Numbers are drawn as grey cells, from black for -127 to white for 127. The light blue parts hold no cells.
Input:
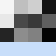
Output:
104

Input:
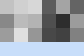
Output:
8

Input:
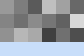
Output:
4

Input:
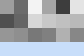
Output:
-47

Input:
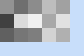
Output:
-63

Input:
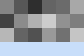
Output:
-61

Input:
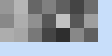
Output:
8

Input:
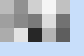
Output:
31

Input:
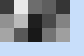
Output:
17
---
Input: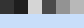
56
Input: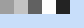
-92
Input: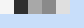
95
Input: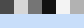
50
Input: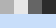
-83
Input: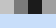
31
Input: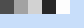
125
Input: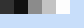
125
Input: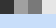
102
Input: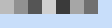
-15
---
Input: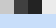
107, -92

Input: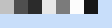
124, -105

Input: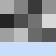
88, -91

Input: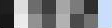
107, -103

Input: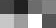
127, -94

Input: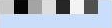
115, -123
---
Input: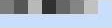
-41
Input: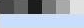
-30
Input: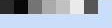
-119
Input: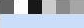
125
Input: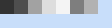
-49
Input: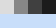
7
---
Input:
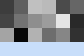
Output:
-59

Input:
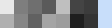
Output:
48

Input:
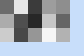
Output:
44

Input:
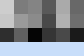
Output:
71

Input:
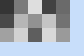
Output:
-54

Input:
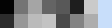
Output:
-83

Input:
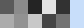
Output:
44

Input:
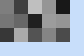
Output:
-9

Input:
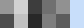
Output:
-50

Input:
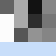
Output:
124
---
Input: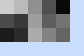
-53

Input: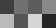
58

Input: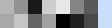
40

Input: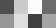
22

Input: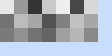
-13

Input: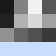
-94
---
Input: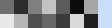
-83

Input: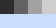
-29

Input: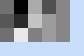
-126

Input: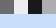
109

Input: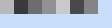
-69

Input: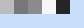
-7

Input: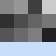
22
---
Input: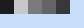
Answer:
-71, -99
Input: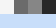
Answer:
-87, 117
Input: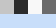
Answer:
-20, 69
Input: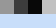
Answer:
65, 23
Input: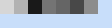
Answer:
12, 86
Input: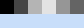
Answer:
-27, -126
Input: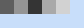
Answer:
82, -33
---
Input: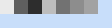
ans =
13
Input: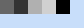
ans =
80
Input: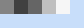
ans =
63
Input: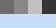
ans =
64
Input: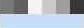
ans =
29
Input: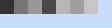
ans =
31
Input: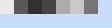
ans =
72
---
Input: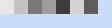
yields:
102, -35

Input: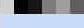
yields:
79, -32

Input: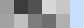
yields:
28, 48

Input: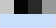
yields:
71, 25

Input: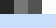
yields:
-89, 123

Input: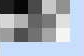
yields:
-96, 117

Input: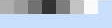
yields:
47, 122

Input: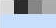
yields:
89, 44

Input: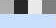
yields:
46, -1

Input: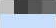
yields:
65, -22
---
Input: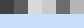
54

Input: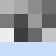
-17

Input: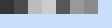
10

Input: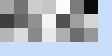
-115

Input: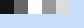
93

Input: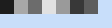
-34

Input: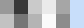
38
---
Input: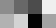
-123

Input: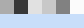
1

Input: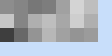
20

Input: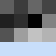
66

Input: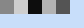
50

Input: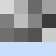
-45

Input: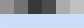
44
